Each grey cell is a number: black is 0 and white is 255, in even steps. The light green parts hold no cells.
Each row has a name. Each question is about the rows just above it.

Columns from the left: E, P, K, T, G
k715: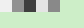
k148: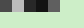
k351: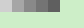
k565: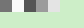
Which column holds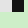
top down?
T
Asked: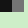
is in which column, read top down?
T

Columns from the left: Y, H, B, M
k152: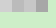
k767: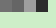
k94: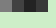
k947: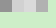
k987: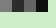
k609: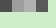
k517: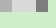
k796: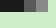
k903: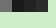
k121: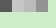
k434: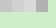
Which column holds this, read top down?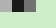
Y
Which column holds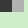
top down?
M
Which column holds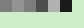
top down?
Y
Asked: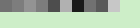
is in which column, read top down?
Y
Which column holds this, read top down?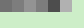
Y

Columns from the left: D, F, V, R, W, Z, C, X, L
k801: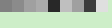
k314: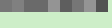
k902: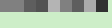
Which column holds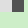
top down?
L
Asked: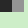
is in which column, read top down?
W
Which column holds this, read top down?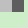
Z
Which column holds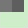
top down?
C

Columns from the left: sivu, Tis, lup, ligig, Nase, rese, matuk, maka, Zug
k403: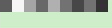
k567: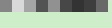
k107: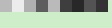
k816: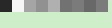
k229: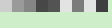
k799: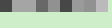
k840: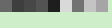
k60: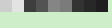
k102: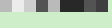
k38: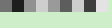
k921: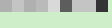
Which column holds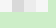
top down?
Tis
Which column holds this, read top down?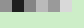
Nase

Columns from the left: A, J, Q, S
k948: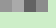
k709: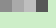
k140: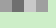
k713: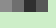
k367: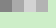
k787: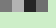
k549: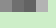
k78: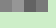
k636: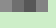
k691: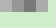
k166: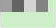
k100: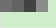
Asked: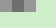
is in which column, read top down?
J
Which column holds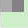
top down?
S
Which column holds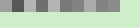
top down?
S
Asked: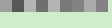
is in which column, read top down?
S
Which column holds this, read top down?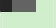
Q
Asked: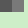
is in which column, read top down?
Q

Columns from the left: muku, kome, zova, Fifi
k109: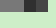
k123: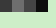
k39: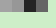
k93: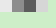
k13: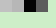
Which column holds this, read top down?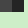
zova
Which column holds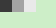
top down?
muku
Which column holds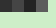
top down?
zova

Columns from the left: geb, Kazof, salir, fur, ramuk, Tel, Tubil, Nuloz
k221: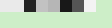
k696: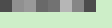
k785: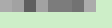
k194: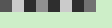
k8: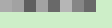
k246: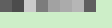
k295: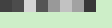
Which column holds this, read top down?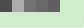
Nuloz
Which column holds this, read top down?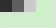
salir
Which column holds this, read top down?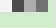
Nuloz
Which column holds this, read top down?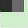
ramuk

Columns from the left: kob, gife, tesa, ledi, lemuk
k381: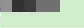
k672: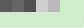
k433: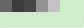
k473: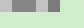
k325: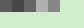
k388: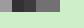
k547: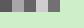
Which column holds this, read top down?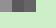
kob
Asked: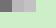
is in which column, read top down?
lemuk
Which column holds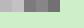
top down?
lemuk

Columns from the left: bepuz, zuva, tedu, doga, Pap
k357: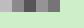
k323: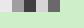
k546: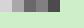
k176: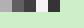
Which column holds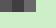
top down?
tedu
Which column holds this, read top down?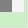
doga
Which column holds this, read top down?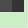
Pap

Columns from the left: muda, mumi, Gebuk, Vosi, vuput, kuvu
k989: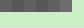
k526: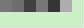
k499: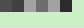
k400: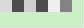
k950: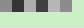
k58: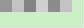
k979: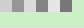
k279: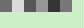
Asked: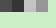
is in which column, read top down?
mumi
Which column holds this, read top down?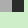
kuvu
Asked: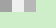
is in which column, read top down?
vuput

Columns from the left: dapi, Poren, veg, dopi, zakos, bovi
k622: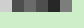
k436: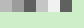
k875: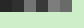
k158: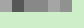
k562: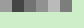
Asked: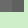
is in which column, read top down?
veg
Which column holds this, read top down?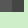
Poren

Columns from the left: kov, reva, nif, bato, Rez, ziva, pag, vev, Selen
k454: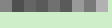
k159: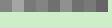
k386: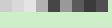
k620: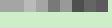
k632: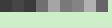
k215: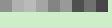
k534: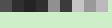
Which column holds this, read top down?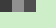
kov
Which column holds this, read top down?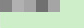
bato
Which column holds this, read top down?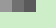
pag
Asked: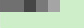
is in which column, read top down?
Rez

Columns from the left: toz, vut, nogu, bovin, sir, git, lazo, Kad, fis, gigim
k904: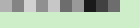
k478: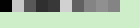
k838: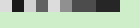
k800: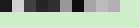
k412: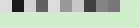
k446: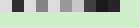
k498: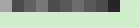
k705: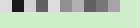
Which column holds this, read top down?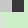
sir
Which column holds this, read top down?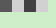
nogu
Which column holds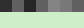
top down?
bovin
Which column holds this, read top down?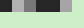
gigim
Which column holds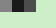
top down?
fis
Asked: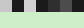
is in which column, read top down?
vut
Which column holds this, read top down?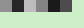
fis

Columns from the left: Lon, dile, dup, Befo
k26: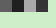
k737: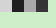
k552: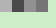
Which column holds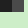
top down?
dile
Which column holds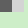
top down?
Lon
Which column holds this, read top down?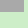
dup
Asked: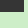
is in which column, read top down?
Befo
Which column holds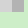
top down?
Lon

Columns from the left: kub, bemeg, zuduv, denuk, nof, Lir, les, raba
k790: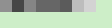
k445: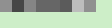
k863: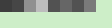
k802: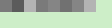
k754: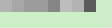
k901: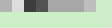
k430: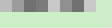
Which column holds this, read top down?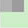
zuduv
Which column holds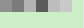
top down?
raba
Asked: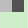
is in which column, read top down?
les

